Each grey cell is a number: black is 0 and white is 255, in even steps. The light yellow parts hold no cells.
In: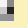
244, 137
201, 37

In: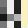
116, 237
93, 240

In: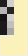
30, 208
181, 37

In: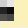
208, 231
36, 14

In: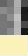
101, 117
140, 127

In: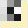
231, 157
223, 27
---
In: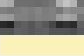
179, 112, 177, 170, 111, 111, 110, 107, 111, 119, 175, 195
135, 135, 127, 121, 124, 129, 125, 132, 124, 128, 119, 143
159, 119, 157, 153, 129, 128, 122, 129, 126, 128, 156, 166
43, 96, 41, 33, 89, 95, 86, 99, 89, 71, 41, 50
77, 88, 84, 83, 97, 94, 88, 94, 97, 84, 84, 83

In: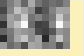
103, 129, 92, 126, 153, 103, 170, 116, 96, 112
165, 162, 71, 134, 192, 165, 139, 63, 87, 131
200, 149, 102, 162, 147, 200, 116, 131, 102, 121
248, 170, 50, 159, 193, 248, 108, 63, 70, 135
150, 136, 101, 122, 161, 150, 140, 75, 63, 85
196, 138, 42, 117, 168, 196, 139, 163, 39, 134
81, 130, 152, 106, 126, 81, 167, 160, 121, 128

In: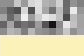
146, 128, 144, 143, 199, 154, 214, 224, 178, 170, 208, 105
234, 150, 129, 95, 80, 216, 81, 221, 166, 113, 187, 108
188, 163, 164, 105, 148, 239, 157, 203, 232, 220, 192, 75
193, 162, 101, 164, 95, 114, 102, 156, 84, 21, 139, 230
145, 166, 140, 181, 171, 126, 183, 148, 141, 125, 151, 198

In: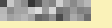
163, 182, 73, 201, 163, 140, 54, 90, 146, 133, 207, 163, 138
129, 136, 183, 140, 163, 164, 199, 220, 155, 213, 116, 125, 153
150, 110, 188, 161, 170, 181, 163, 102, 113, 143, 75, 127, 170

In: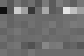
95, 118, 108, 88, 116, 98, 110, 84, 122, 91, 123, 109
191, 159, 15, 87, 205, 161, 55, 106, 169, 91, 100, 228
112, 118, 110, 100, 110, 110, 111, 107, 106, 105, 108, 112
123, 119, 116, 100, 107, 101, 113, 106, 111, 120, 107, 114
106, 103, 101, 110, 118, 109, 103, 106, 116, 103, 111, 112
112, 115, 113, 102, 109, 107, 109, 111, 105, 110, 108, 106
101, 87, 101, 113, 117, 92, 81, 99, 135, 120, 123, 95
109, 108, 115, 106, 109, 104, 118, 107, 108, 108, 108, 108

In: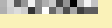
245, 195, 179, 214, 91, 150, 243, 140, 174, 200, 66, 146, 1, 182
94, 93, 175, 208, 220, 205, 51, 136, 254, 104, 173, 77, 165, 62

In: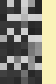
156, 37, 49, 200, 50, 209
44, 37, 48, 59, 46, 195
210, 208, 39, 209, 208, 180
42, 46, 55, 54, 55, 98
35, 41, 51, 202, 51, 207
211, 214, 172, 49, 208, 46
116, 143, 51, 46, 51, 61
121, 146, 56, 44, 53, 44
142, 42, 50, 207, 126, 208
150, 203, 191, 46, 189, 43
40, 52, 65, 56, 57, 114
54, 45, 50, 52, 42, 89
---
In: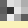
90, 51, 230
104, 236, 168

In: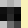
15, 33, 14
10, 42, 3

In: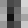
161, 51, 107
178, 16, 117

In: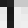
233, 25, 239
236, 27, 238

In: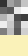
99, 88, 232
179, 213, 75

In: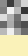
127, 242, 185
221, 176, 112
